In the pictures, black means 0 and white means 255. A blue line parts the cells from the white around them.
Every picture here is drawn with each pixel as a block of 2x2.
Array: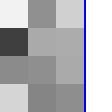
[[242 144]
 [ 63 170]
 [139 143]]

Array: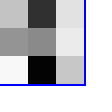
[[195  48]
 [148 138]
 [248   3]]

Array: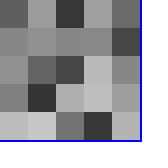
[[ 95 156]
 [135 144]
 [145 100]]

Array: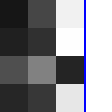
[[ 22  70]
 [ 32  48]
 [ 79 129]]

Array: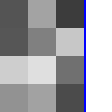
[[ 84 163]
 [ 86 128]
 [206 223]]

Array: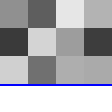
[[144  94]
 [ 58 212]
 [208 112]]

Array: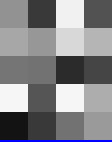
[[146  57]
 [167 151]
 [117 114]]

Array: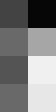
[[ 67   6]
 [105 166]
 [ 84 240]]
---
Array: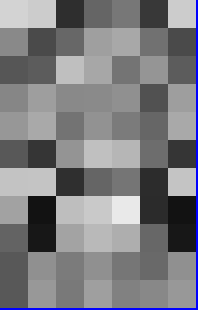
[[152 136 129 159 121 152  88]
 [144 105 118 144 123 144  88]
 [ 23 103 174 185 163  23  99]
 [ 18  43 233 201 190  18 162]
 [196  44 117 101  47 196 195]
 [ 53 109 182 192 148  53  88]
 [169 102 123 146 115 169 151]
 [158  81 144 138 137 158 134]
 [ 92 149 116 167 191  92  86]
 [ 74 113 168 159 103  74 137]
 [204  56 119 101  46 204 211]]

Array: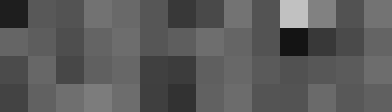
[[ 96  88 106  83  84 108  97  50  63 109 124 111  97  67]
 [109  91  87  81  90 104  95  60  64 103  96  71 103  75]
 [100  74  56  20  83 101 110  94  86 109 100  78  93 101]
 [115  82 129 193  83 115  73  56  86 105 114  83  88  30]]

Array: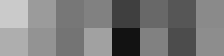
[[141  76 129  18 161 116 147 174]
 [138  86 104  63 129 119 155 202]]

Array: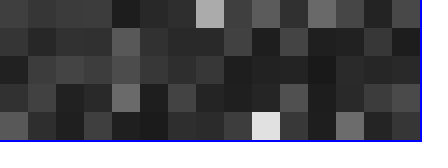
[[ 54  36 108  30  56 225  61  43  46  27  31  63  31  46  88]
 [ 74  60  41  29  80  37  31  36  67  30 106  41  33  65  49]
 [ 41  38  42  25  35  34  30  55  46  55  76  61  68  60  33]
 [ 29  55  33  31  68  30  65  41  41  49  88  48  49  39  53]
 [ 72  35  70 105  48  91  63 171  46  40  29  60  59  54  63]]

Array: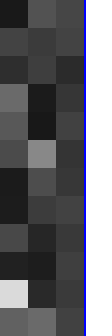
[[ 65 106  97]
 [ 58  41 218]
 [ 63  29  33]
 [ 57  38  72]
 [ 66  60  28]
 [ 55  77  27]
 [ 52 136  75]
 [ 65  24  88]
 [ 54  27 106]
 [ 43  62  46]
 [ 67  59  67]
 [ 70  82  25]]

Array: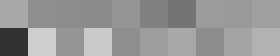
[[178 164 141 168 157 142 202 149 206  50]
 [160 153 155 116 129 149 139 140 142 169]]

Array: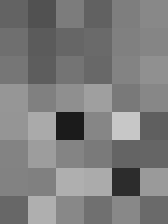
[[106 136 112 136 175 103]
 [154  44 171 175 128 130]
 [101 100 122 132 157 131]
 [ 95 199 134  27 170 149]
 [135 121 159 143 128 150]
 [144 131 104 116  93 118]
 [133 128 106 102  91 111]
 [136 126  97 124  81  99]]
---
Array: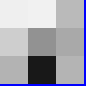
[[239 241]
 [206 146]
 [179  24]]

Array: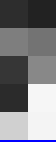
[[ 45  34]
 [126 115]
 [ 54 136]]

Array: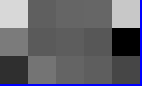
[[216  95]
 [123  90]
 [ 47 116]]

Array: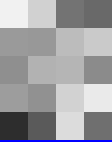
[[241 209]
 [154 152]
 [143 178]]

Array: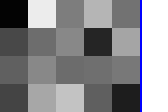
[[  3 236]
 [ 72 109]
 [ 96 136]]

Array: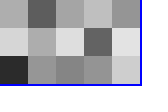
[[174  93]
 [214 173]
 [ 43 150]]

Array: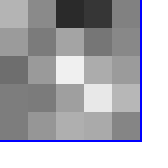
[[180 138]
 [155 123]
 [110 154]]

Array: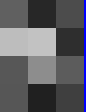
[[ 96  39]
 [189 194]
 [ 87 141]]
